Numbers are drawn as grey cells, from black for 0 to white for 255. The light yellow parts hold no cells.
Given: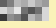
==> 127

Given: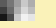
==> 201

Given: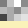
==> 210

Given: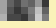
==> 71

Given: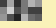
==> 34

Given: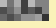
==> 105

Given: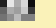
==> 186

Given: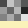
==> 116
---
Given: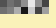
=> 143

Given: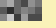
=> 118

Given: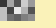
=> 179

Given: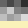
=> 129

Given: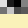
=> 1

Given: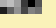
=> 0

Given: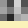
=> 195

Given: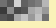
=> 182

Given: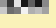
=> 23
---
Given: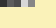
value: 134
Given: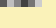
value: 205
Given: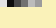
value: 156
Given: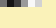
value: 210
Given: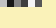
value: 87
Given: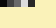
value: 39
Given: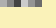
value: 107
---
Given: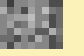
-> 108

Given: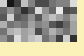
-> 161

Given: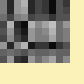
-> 98

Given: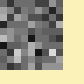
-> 161

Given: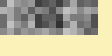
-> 81

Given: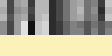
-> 115

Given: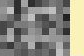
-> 97
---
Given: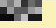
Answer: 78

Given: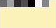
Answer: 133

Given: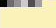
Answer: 160

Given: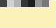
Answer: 120

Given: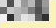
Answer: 154

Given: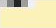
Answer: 241
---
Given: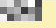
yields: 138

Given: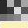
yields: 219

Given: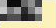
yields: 119

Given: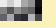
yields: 99

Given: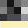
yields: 21

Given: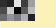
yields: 91
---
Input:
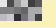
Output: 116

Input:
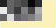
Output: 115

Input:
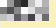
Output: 69

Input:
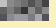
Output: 125

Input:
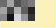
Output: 214

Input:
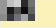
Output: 113

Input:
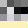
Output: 213

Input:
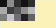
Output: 111
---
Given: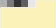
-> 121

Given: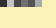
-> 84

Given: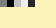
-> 126

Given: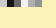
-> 147

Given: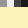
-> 149

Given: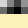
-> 63

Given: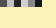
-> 80

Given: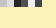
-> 80
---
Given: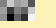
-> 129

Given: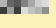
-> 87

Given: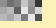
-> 95

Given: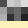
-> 103

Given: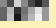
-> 48

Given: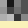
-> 109

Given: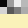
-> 237

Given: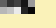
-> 66

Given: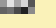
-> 167

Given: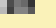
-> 119
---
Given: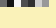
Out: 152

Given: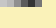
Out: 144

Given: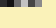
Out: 107

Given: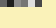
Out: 117

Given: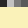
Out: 90

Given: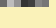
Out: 132

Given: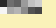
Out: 193

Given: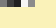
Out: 123

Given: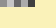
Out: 144

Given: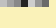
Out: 162
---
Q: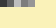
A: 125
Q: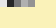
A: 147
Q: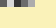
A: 108
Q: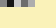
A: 135
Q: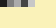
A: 127
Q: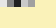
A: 160
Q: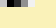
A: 144
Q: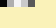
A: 174
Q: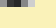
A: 134
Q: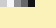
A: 148
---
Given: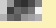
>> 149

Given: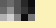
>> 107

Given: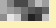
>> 128

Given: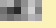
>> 180

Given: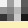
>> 159

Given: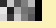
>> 202
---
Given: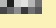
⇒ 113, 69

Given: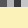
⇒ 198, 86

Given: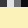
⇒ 14, 57

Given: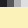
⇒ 223, 32

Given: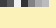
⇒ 187, 62

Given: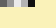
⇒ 16, 96

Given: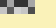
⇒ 165, 197

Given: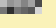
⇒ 75, 117
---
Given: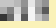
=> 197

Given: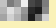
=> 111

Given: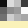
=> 180

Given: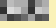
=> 79

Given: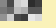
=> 231

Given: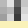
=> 58
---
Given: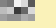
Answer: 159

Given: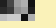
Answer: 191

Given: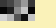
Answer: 210

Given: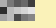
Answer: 162

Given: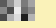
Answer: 75

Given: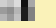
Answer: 181
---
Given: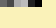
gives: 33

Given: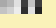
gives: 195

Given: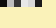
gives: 216

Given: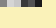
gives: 83

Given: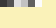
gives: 97

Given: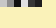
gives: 55

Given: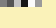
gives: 251

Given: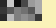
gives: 155

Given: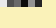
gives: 147
